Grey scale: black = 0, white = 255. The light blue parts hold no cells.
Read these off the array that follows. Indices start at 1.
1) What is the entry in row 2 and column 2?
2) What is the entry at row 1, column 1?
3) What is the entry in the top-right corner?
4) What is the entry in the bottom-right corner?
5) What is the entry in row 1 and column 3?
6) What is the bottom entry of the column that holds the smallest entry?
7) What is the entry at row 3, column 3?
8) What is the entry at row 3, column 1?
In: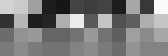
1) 182
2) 210
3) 249
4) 131
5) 159
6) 115
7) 153
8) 108

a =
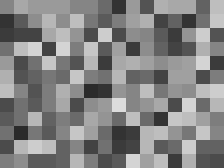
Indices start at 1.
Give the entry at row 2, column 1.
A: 51
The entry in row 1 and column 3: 154
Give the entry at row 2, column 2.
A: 90
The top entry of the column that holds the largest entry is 51
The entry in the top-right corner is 190
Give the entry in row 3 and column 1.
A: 59
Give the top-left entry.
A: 133
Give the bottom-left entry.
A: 125
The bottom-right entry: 75
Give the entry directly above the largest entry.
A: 148
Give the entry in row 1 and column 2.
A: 168
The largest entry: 220
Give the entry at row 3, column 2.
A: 67
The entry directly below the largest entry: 106
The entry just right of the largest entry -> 133
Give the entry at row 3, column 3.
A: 67
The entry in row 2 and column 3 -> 141
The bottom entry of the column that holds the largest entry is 90

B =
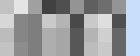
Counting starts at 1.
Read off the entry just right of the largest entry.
160
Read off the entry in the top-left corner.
194
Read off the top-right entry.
148
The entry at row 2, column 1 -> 215
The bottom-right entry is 102
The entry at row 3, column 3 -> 126
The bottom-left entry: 194
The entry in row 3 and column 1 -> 188
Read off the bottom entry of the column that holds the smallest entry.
174
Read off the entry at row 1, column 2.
228
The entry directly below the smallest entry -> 201

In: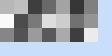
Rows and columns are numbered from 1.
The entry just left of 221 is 121
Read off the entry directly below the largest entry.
134
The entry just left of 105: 62
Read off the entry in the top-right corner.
127
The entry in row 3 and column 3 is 155
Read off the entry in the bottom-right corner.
235

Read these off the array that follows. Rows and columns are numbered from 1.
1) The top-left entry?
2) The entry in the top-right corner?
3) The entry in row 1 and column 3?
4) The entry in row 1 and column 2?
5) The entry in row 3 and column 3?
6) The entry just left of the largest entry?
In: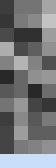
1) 61
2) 165
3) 116
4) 116
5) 48
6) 137

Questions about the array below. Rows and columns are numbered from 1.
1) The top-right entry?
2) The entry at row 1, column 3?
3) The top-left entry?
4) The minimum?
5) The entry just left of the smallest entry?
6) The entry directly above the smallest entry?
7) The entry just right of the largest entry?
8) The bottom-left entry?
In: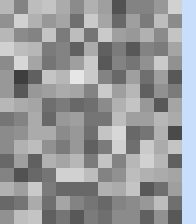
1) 209
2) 189
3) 183
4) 62
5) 152
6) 215
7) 202
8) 145

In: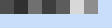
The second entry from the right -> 216
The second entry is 48
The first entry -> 77

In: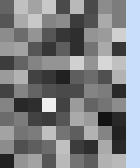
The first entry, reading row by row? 100
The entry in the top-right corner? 124
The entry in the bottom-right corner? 185
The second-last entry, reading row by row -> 178
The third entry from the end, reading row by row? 94
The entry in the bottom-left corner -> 33
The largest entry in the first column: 163
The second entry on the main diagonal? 170
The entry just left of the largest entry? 46
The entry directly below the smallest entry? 132
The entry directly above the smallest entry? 116
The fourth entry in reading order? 200
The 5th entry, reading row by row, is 74
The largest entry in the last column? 208
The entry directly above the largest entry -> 80
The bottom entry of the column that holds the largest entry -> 86
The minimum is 19
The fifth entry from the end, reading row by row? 185
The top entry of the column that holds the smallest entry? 140
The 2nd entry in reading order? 192
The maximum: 238

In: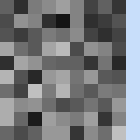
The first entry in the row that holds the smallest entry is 75
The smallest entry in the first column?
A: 47
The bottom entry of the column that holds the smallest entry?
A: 152
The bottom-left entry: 103
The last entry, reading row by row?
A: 192
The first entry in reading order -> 97
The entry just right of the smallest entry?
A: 131
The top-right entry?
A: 53
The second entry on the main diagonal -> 146
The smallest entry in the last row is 53
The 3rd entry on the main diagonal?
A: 89
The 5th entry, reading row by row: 159
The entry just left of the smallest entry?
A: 47
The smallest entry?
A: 20
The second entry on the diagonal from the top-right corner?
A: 60
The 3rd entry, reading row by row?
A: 123
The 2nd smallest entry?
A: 27
